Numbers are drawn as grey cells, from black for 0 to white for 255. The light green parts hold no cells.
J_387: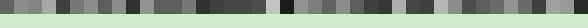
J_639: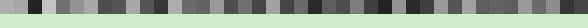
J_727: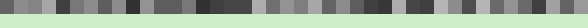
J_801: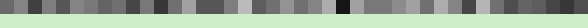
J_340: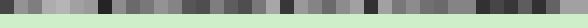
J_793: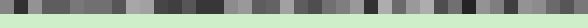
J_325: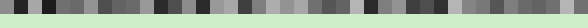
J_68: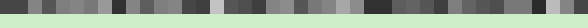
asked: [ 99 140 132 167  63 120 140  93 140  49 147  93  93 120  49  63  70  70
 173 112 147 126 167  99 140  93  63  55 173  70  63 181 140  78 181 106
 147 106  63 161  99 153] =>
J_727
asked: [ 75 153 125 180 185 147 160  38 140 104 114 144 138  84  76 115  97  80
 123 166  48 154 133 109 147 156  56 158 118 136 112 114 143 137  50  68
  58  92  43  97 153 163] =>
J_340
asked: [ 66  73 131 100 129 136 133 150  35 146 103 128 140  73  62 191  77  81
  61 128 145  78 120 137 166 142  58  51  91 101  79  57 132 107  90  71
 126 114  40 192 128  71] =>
J_68
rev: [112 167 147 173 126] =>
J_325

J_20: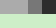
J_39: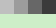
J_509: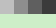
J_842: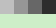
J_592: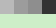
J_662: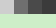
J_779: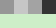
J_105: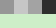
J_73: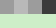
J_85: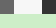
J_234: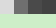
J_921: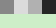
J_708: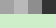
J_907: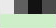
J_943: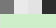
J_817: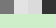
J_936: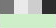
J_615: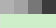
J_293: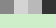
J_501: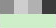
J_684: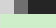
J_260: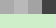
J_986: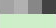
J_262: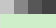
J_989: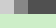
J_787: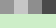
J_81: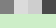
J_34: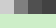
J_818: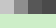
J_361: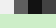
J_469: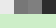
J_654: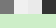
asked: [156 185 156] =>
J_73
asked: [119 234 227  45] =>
J_943
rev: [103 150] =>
J_842

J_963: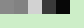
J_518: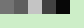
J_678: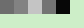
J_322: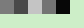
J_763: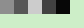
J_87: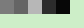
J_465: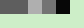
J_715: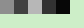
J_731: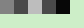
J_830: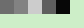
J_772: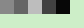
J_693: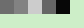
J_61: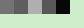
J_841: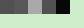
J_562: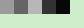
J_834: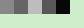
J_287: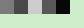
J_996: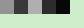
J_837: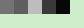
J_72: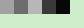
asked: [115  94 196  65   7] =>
J_518
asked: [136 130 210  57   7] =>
J_963

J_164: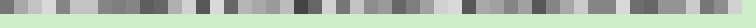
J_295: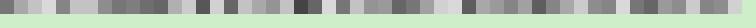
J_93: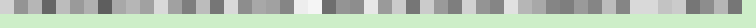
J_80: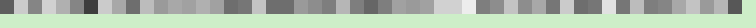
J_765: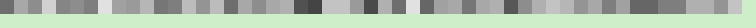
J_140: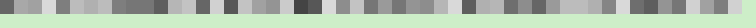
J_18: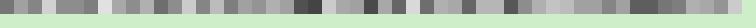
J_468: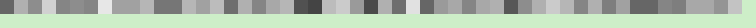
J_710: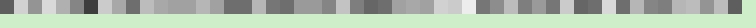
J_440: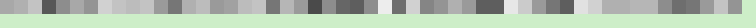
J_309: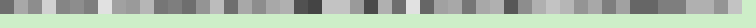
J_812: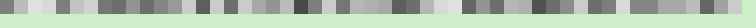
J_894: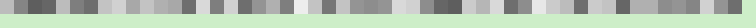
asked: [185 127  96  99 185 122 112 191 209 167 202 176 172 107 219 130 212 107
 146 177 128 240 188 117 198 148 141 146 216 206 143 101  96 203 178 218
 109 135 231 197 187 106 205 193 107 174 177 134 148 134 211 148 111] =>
J_894
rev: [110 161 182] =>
J_710
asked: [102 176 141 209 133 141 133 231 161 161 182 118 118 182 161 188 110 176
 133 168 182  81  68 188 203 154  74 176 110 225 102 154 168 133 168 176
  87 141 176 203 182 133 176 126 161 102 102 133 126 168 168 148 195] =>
J_468
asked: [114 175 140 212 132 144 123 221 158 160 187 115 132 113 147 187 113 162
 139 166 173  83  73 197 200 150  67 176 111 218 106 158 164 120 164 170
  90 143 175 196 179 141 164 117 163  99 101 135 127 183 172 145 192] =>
J_309

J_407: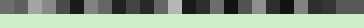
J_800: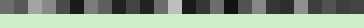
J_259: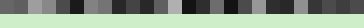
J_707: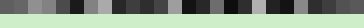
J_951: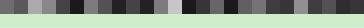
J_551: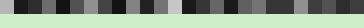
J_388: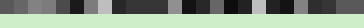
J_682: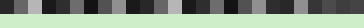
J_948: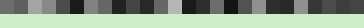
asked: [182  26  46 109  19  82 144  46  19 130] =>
J_407
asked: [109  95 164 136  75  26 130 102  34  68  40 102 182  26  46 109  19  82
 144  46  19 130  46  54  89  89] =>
J_407
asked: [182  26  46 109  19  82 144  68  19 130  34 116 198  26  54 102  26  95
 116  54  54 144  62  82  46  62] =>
J_551
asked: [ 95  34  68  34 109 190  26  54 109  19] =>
J_800
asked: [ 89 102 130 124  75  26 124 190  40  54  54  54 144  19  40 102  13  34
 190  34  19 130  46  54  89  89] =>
J_388
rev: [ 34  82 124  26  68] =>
J_951

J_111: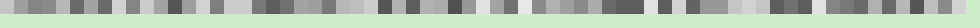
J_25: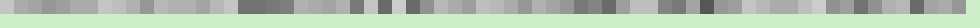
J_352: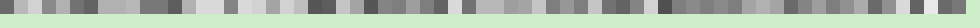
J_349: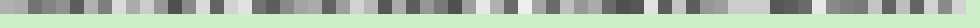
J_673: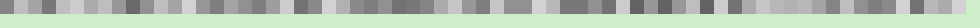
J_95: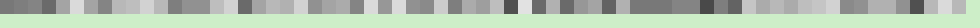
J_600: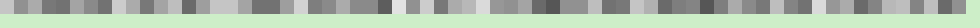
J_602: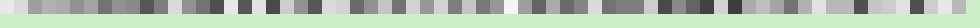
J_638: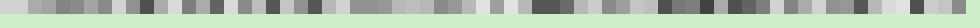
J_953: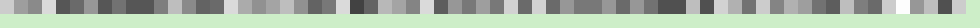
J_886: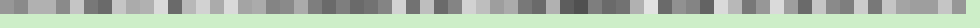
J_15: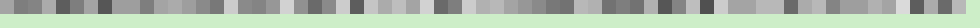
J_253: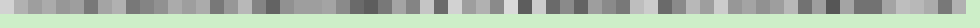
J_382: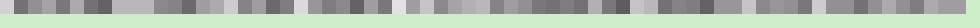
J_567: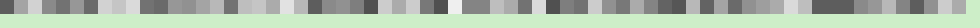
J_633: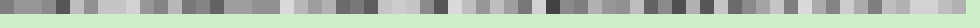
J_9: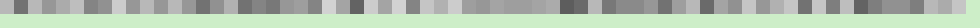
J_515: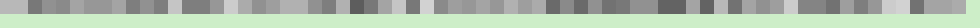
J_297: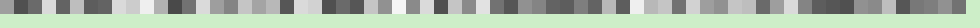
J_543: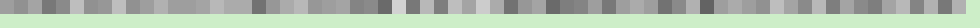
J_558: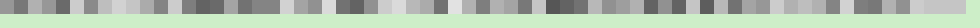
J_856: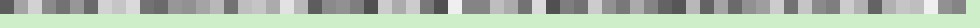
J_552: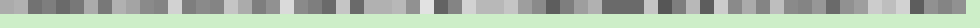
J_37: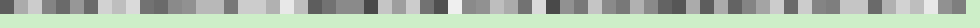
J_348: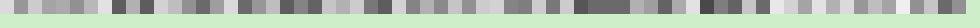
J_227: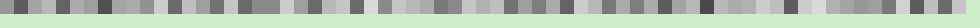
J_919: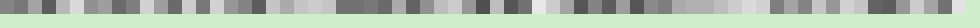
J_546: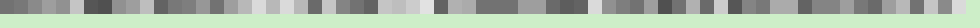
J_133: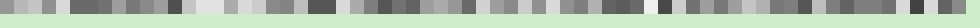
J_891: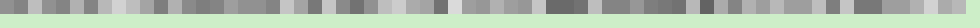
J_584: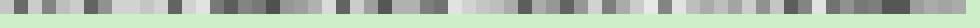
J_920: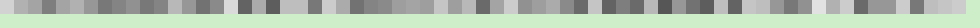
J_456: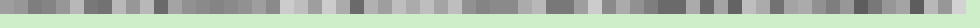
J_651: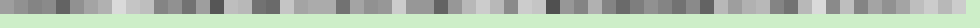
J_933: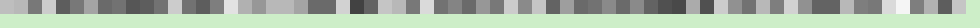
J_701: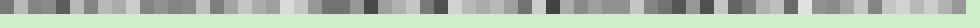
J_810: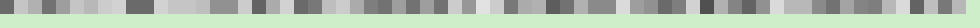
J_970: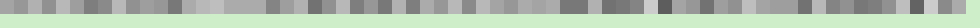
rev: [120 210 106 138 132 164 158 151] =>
J_543
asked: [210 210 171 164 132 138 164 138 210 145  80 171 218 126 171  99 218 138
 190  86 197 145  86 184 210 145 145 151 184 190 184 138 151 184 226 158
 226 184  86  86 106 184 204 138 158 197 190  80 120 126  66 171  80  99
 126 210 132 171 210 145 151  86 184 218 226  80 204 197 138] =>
J_638
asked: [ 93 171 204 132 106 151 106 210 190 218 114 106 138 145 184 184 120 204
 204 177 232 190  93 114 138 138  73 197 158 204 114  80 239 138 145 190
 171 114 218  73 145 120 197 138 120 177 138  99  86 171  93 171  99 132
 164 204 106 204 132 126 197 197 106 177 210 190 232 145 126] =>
J_37

